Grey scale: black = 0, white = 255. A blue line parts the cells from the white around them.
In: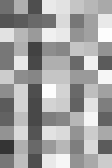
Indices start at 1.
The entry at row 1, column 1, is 111
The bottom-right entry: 204
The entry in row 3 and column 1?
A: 226
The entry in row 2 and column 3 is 105
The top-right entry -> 169
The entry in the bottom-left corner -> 119
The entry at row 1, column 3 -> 78
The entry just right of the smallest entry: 175
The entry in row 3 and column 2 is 183
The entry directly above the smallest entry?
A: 147
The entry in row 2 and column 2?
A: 91

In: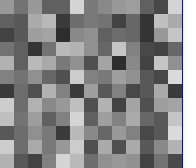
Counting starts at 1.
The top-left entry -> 152
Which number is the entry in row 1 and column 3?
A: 152
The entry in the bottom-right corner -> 72
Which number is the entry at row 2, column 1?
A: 96
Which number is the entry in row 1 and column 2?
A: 115
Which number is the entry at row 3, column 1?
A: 66
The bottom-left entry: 178
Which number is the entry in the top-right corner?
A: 212
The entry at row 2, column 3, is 170
